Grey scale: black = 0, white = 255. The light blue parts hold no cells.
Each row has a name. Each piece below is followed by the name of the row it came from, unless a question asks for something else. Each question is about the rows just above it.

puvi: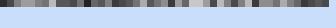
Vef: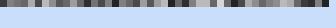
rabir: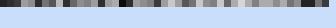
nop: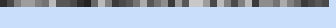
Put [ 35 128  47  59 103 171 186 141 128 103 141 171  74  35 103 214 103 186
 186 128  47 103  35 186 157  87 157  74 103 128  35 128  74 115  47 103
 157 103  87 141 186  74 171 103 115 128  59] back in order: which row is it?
Vef
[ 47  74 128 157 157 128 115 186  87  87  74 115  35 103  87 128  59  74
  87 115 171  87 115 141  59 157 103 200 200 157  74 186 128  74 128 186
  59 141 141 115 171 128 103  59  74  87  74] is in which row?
puvi
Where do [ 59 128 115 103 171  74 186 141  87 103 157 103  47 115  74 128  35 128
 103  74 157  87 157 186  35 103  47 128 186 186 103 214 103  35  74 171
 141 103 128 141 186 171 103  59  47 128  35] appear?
Vef
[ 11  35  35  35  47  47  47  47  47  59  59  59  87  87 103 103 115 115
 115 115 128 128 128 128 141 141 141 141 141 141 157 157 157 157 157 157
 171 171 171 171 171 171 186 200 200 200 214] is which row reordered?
rabir

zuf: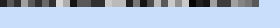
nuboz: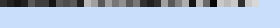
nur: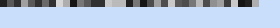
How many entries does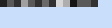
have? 14
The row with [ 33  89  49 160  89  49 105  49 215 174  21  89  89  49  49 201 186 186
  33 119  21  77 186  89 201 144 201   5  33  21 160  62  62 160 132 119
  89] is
zuf
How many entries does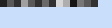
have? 14
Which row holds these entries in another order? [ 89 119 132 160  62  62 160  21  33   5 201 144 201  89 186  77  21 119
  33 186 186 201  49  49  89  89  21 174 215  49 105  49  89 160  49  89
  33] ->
zuf

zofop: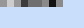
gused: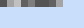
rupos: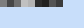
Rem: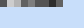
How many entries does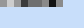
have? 9
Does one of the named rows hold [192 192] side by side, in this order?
no
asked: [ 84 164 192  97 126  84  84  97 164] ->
gused
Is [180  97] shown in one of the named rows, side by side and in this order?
yes

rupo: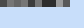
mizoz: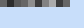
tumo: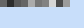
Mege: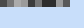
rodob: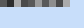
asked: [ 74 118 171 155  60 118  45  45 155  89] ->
Mege
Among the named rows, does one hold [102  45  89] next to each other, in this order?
yes
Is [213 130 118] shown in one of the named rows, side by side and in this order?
no
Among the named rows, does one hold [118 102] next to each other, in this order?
yes

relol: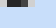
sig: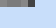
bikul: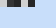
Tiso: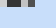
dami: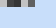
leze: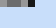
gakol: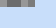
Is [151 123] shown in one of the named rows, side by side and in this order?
yes
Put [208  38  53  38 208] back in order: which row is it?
bikul

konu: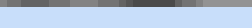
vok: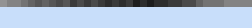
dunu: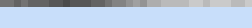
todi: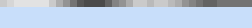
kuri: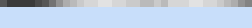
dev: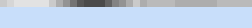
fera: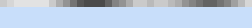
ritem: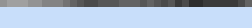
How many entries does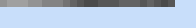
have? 25
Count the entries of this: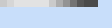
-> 14
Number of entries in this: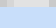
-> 8
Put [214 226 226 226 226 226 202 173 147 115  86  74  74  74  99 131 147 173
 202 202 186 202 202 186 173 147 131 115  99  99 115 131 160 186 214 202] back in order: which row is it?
fera

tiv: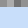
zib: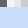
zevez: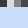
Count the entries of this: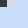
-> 2
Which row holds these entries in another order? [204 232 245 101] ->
zib

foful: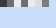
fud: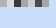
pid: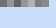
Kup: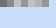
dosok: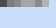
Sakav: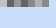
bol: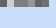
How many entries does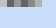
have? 6
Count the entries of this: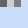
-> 3
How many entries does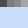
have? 4
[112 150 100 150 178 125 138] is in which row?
pid
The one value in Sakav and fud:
[178]
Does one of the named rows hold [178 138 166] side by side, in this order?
no
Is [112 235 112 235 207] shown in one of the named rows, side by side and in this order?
no

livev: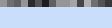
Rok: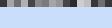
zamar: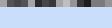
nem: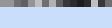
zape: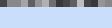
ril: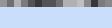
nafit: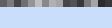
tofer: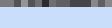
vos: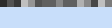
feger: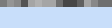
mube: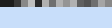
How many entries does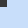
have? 1
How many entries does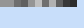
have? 11

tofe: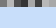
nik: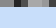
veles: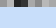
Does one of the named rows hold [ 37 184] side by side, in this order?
no
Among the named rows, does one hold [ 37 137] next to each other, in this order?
no
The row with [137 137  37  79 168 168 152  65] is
nik
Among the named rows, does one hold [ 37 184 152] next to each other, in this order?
no
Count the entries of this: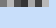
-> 7
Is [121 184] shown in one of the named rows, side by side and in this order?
yes

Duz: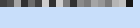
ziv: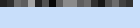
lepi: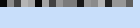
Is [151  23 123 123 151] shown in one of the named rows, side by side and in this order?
no
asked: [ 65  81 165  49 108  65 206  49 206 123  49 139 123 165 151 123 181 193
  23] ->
Duz
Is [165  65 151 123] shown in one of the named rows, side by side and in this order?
yes
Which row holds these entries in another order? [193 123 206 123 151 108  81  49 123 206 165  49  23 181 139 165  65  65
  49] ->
Duz
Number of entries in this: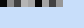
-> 9
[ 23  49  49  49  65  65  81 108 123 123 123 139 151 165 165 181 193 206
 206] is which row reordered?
Duz

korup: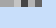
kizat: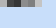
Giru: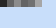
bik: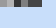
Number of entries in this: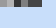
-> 6
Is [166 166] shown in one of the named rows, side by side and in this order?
yes
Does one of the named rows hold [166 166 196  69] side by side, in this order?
yes
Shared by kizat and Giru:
[140]
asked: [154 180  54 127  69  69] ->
bik

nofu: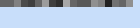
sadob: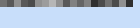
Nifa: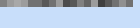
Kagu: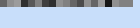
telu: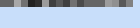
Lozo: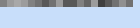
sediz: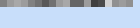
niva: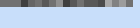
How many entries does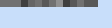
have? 14
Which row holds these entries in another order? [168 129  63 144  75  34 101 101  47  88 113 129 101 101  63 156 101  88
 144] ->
nofu
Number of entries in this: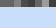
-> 8
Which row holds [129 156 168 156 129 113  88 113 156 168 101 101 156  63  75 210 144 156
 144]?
sediz
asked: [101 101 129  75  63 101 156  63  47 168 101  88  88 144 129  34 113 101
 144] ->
nofu
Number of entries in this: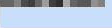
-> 15

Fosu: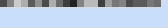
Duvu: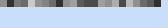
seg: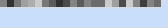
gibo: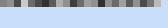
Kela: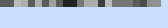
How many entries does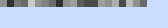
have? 21
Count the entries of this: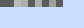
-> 9
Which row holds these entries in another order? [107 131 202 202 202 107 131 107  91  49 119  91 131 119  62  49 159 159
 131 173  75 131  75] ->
seg
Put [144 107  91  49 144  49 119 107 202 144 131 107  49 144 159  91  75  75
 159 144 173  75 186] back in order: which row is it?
Duvu
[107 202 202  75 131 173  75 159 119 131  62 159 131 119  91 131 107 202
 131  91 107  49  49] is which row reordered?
seg

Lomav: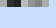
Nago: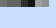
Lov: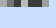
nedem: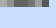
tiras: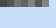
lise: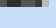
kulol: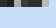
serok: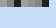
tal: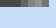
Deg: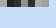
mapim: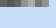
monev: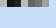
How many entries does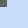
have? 1
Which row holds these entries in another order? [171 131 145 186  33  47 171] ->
Lomav
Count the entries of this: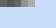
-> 5
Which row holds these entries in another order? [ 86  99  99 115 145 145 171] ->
mapim
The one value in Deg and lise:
[47]
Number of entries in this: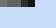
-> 5
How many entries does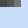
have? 3

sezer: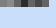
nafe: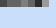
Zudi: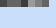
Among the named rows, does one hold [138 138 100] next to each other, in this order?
no
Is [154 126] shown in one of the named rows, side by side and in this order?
yes
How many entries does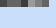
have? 7
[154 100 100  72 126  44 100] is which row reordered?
nafe
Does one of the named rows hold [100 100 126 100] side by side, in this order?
yes
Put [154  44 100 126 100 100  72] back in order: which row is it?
nafe
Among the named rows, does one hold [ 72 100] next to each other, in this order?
yes

